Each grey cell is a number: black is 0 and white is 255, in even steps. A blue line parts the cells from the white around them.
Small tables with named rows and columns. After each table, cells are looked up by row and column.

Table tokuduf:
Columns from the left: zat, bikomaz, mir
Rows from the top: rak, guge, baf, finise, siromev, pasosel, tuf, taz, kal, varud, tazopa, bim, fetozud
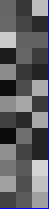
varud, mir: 36
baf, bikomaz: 99
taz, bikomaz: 41
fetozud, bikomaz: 92
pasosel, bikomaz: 78
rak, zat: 102
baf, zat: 203
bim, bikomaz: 79
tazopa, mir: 212
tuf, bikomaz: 166
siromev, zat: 140
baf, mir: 98
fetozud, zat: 66
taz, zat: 65
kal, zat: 11
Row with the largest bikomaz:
tuf

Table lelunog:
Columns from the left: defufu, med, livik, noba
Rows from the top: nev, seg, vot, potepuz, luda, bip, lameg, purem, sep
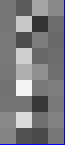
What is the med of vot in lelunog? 78
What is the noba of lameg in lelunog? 121
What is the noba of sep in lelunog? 120
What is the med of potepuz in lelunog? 207
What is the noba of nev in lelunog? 137
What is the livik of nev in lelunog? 165
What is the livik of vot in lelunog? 125
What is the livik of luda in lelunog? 144
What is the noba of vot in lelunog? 105

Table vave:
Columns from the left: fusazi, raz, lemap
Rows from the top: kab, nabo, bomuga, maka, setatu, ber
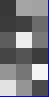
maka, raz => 84
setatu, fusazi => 149
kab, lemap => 162
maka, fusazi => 69
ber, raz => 149
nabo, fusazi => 59
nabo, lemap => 107
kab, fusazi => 56
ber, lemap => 75
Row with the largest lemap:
setatu

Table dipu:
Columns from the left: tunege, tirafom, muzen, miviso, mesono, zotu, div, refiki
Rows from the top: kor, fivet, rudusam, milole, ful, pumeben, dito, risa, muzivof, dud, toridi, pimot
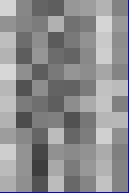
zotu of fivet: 124
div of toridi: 179
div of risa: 182
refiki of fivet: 153
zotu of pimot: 133
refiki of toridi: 131
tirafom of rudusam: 109
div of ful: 166
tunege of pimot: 174
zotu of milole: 137
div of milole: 206
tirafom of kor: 135
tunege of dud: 206
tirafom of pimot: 143
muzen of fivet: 124
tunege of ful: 215
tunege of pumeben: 183
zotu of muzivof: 125
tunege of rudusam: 190
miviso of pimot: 188

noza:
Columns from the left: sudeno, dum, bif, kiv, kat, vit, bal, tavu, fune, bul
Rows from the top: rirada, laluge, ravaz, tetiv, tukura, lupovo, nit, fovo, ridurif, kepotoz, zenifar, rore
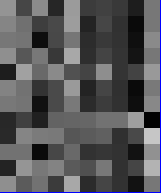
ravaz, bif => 14
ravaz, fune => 15
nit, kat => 121
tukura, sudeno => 29
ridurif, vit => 91
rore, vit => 43
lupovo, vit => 35
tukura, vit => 68
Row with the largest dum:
tukura

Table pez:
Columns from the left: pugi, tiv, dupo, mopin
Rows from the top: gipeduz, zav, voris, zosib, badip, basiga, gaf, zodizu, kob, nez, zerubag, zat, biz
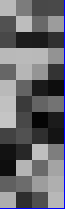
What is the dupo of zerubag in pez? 106
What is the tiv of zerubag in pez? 181
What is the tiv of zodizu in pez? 72
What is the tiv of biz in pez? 45
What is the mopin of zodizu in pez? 27
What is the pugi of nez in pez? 18
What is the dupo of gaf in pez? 100
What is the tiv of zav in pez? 189
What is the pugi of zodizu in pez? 197
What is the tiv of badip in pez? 182
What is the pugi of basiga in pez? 185
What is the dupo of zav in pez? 105
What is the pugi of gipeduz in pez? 185
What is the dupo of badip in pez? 149
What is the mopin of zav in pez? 156
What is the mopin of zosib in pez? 147
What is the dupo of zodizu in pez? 5

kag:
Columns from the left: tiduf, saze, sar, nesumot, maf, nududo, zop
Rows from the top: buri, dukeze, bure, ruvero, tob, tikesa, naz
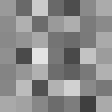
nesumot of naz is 108
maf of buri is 77
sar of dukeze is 108
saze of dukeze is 176
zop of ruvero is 156
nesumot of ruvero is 120

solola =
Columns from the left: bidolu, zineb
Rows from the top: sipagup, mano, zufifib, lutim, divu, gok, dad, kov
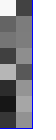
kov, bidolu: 54
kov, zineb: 146
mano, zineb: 124
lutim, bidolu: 64
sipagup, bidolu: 248
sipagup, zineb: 66
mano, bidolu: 100
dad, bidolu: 22
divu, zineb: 88
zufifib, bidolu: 117
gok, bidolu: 44
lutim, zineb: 142
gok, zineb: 148

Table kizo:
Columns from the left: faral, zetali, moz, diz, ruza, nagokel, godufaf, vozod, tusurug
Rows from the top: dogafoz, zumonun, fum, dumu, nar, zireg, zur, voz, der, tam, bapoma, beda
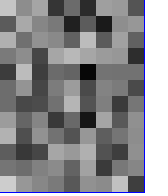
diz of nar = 107
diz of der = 114
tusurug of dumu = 45
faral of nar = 60
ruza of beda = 88
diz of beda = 122
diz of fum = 137
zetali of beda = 151
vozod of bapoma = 120
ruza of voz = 105
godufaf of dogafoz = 159
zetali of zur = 72
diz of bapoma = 139
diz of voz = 57
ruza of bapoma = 99
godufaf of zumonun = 26
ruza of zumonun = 32
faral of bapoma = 117

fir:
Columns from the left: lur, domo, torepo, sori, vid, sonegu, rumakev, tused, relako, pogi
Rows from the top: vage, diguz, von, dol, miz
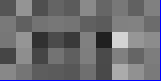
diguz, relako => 130
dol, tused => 128
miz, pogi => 122
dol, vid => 95
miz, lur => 136
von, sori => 75
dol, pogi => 125
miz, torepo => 93
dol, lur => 69
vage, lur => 85
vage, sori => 100
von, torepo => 49
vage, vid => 91
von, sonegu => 128
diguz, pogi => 108
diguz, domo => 96

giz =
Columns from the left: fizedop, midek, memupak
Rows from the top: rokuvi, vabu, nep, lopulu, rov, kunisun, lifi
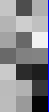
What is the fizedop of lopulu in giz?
105
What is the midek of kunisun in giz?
178
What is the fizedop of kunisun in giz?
187
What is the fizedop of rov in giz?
202
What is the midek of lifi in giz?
154
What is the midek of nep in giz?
104
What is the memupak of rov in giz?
29
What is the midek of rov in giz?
43
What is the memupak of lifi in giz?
5
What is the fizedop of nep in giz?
163
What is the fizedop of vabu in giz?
180
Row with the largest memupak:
nep

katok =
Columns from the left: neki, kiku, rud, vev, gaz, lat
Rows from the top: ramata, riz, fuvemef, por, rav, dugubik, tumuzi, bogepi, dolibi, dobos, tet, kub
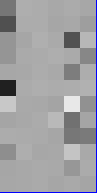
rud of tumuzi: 168
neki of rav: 167
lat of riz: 158
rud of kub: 170
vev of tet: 169
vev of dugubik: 172
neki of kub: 167
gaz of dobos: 196
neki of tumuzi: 200
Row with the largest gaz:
tumuzi

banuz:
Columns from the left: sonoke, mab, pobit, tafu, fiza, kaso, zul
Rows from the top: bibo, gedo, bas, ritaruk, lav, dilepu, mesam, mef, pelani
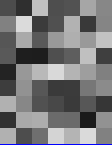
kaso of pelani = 218
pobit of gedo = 59
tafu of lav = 217
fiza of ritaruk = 94
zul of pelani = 129
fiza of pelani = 180
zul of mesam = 54
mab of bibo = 47

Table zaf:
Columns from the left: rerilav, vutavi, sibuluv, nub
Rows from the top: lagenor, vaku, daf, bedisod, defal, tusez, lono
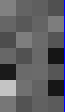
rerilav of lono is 119
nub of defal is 86
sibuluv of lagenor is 95
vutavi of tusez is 113
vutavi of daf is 126
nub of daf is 85
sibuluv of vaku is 100
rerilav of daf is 77

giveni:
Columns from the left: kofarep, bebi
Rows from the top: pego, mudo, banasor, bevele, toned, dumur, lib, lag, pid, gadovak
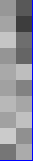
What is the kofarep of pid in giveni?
203
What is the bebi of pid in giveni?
144
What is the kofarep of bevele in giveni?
149
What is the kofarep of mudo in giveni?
164
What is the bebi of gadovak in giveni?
171
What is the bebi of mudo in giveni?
61
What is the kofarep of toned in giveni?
169
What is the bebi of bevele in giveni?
101
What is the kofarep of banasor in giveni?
197
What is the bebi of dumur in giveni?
130
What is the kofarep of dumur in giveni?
161

